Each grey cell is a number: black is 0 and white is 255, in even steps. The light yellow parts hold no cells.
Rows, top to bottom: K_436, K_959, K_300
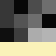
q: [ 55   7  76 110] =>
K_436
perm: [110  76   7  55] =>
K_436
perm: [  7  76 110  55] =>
K_436
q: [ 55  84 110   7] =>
K_959
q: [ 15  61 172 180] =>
K_300
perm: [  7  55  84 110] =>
K_959
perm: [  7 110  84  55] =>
K_959

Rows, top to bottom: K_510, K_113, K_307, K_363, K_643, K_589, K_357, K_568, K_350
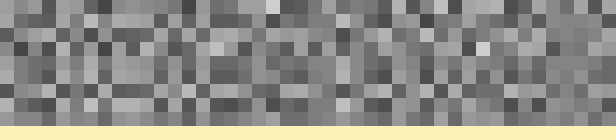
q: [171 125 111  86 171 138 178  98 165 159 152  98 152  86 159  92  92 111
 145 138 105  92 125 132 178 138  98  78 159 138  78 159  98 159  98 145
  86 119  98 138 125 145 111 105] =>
K_589
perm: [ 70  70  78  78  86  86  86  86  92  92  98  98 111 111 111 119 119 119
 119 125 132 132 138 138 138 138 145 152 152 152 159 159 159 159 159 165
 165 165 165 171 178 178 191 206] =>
K_510
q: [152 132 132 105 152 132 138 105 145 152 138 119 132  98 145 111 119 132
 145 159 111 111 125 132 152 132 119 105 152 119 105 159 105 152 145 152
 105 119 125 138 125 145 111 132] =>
K_350
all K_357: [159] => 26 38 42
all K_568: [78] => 3 16 19 27 36 38
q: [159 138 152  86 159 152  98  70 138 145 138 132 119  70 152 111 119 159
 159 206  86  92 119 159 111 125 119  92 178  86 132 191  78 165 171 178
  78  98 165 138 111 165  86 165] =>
K_510
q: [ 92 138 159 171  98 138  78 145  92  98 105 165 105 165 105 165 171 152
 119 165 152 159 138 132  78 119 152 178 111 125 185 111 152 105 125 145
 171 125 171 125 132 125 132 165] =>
K_307

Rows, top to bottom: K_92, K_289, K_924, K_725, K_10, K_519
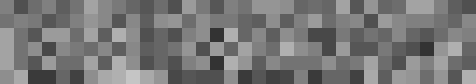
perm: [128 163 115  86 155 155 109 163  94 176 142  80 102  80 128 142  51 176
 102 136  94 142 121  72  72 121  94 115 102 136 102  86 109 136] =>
K_924
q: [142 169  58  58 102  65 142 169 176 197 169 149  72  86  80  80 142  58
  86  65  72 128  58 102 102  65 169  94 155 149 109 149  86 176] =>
K_519

